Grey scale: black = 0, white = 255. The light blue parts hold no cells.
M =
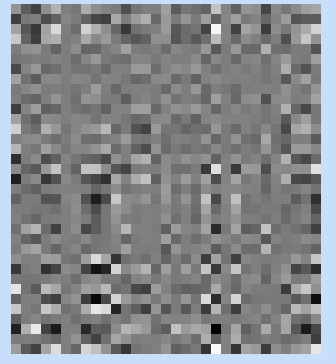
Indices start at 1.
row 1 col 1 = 148
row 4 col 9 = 137
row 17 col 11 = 86
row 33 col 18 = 153
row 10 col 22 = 129
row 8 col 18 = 121
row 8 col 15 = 136
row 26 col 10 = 165
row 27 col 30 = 88
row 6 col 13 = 133
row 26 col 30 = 131
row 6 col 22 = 125
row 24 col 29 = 126
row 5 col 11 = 133
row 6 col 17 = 125
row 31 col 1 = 198
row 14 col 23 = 146
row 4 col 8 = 167
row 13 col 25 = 118
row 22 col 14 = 128
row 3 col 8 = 208
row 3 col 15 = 129
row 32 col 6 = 127
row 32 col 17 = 129
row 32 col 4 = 114
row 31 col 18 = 88
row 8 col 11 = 130
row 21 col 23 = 162
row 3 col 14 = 122
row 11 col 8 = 109
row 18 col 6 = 136
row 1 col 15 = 127
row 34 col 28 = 107
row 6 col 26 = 111
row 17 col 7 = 99
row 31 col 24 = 134
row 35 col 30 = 161
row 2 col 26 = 102
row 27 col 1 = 56

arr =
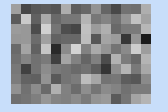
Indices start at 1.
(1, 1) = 159
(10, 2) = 116
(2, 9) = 119
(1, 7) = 93
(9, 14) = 123
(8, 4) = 147
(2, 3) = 97
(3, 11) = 105
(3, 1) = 155
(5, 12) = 138
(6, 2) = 132
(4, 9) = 86
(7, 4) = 140
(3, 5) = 117
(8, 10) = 115
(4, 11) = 156
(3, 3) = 76
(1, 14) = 174
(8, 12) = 93
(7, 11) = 142
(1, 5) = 85
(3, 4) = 209
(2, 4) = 169
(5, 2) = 164
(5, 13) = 205
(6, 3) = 113
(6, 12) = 124
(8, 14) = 138
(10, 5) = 132
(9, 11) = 131
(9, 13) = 123
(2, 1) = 91
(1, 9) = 147
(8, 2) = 99
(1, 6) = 173

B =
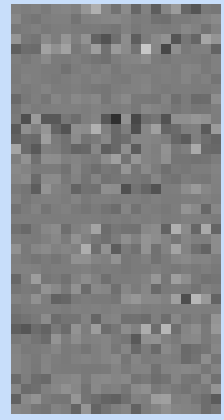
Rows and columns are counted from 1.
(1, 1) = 128
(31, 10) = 126
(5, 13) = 115
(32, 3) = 121
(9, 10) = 118
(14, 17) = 103
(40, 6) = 117
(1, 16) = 133
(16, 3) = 112
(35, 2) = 121
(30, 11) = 118
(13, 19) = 128
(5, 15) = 135
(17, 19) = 125
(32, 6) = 116
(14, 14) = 134
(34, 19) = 137
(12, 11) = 47
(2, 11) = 136
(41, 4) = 116
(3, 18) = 136
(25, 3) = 134
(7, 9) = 124
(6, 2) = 120
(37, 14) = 132
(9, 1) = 126
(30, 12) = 144
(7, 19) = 131
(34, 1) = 120
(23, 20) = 170
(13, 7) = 143
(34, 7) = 141
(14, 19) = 127
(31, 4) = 125
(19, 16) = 125
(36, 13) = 134
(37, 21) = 132
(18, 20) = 119
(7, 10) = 130

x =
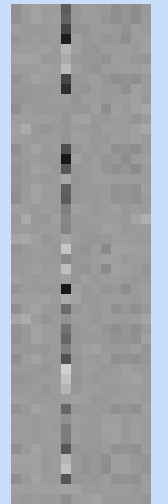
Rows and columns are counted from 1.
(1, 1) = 144
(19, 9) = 152
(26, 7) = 151
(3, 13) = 157
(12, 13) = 148
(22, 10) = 154
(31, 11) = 144
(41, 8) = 152
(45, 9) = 151
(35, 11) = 154
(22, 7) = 154
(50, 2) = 152
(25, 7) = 150
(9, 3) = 153
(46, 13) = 151
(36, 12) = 147
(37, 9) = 155
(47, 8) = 147
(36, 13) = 143
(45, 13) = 144
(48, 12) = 147
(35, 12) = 152
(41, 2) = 152
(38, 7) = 149
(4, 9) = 155
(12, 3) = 157
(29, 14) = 158
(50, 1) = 155
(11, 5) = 154
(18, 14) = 156
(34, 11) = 145
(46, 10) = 144
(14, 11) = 158
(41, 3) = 163
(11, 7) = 150
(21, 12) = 152
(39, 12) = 157
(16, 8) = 151

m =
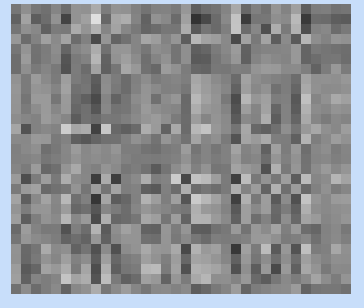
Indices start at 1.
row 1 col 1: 118
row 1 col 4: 112
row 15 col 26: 97
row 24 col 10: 97
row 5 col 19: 95
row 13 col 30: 152
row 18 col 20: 186
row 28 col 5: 133
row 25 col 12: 140
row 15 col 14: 115
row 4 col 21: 156
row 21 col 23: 89
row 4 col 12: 113
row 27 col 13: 123
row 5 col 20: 102
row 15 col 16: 122
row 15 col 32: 142
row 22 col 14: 167
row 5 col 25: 127
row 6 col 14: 111
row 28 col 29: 124
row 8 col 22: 129
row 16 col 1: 129
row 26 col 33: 143
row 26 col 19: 164
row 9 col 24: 158
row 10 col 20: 161
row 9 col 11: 121
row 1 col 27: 149
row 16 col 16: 125
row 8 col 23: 107
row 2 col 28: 138
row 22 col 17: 157
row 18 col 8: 135
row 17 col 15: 90
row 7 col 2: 143
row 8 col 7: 123
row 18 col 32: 140
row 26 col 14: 159
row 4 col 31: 142

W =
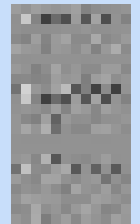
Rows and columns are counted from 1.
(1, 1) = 156
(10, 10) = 77
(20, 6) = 142
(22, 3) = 171
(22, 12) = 152
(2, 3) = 132
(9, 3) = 151
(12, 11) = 145
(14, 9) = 145
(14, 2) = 145
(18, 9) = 153
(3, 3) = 142
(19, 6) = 128
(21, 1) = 138
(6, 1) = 146
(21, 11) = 137
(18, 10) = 116
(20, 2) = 162
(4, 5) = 154
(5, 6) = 150
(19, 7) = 164
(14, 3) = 145
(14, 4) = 145
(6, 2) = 145
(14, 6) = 146
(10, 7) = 156
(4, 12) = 154
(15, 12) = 146
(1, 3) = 158
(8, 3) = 132
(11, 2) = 149
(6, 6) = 146
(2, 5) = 107
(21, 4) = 143
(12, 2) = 136
